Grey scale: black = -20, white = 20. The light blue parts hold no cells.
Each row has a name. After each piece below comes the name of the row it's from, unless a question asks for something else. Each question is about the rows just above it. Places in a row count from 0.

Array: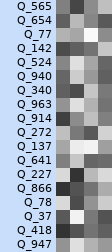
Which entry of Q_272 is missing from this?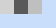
[-1]
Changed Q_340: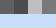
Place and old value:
2, [11]
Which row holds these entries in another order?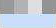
Q_947
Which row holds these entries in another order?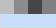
Q_565
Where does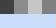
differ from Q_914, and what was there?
2, [10]
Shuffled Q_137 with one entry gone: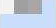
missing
[17]
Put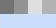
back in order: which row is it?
Q_963

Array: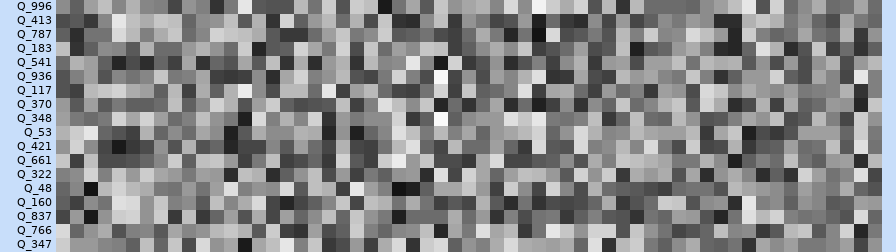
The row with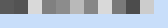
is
Q_421
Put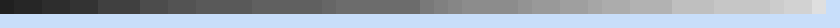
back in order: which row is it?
Q_370
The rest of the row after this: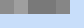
[ 5 -9  3]
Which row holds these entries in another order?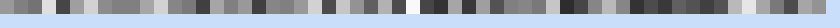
Q_936

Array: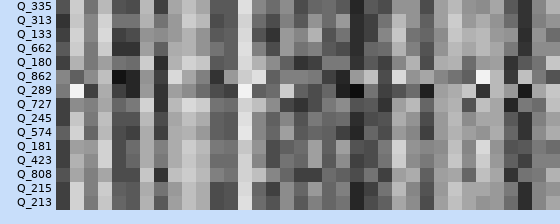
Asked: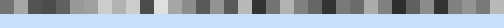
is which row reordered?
Q_662
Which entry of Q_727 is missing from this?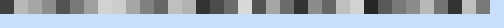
[-9]
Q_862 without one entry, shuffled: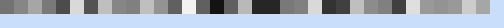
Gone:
[-11]

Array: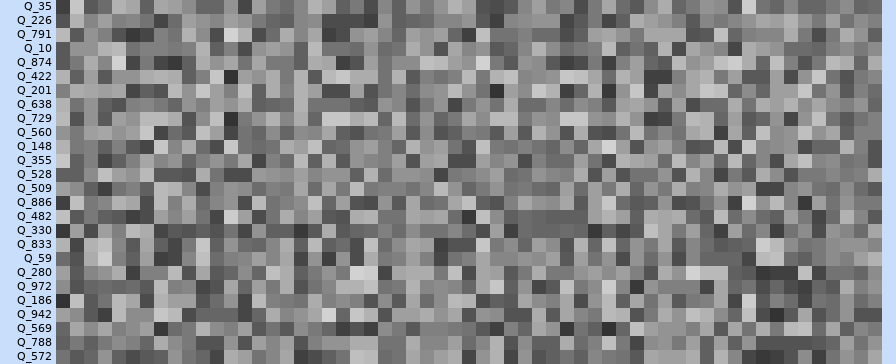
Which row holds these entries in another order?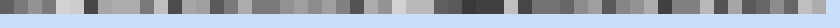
Q_280
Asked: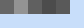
Q_572
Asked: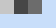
Q_560
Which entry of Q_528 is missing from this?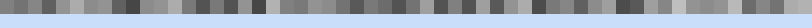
[4]
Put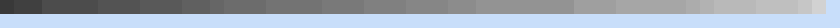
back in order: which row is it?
Q_886
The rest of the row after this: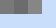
[ 8  5 -5 -1 -8  1 -5  3 -1  3  8  5 -7 -8 -6  1  5 -1  1 -8 -1  6 -3 -6
  2  7 -4 -1  3  2 -7 12 -2 -4  1 -4 -4 -1  2 -4 -3]

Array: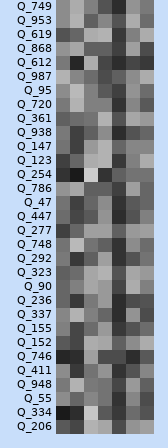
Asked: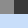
Q_411
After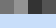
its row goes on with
[1]
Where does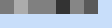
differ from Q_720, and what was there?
1, [8]
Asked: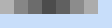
Q_987
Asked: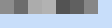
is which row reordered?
Q_953

